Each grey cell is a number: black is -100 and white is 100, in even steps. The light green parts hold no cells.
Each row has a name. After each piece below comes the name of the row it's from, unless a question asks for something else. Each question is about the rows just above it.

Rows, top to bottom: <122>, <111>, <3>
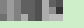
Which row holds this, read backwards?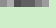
<111>
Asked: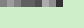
<111>
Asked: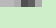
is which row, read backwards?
<3>

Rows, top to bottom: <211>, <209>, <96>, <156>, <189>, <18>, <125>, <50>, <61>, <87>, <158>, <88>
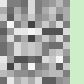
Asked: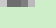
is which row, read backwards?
<125>
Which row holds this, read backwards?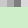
<209>
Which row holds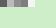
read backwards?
<87>
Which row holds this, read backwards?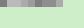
<158>
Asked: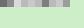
<50>
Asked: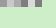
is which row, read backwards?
<209>
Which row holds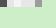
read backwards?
<189>

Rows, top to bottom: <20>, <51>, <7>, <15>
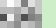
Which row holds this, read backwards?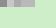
<51>
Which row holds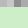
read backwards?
<15>
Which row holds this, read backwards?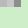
<15>

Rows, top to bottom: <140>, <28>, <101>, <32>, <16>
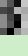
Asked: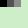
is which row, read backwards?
<32>
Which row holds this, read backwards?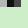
<101>
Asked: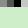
<32>
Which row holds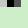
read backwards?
<32>
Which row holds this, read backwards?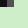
<140>
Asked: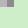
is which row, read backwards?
<16>

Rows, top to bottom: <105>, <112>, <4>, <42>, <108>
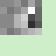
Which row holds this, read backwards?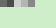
<4>
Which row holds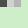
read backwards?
<4>
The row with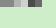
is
<4>

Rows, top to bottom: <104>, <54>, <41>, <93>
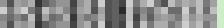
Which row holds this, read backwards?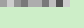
<93>
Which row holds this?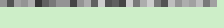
<104>
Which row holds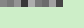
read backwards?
<41>
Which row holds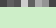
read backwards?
<104>

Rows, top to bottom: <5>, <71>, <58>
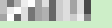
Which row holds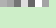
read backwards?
<58>
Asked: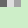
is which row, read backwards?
<5>
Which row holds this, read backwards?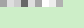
<5>
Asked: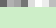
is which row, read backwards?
<71>
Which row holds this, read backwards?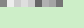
<58>
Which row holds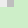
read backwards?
<71>

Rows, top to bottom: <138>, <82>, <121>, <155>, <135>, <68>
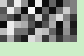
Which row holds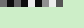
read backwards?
<138>
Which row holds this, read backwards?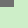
<135>
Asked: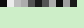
<155>
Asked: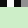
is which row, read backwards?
<82>
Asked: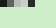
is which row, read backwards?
<135>
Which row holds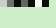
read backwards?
<82>

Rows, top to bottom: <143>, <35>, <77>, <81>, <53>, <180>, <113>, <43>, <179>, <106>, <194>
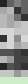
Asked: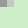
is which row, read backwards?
<194>
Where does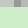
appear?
<194>
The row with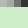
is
<77>
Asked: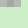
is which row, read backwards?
<81>
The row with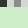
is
<180>

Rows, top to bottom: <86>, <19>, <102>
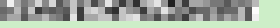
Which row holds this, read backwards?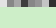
<19>
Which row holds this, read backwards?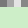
<19>

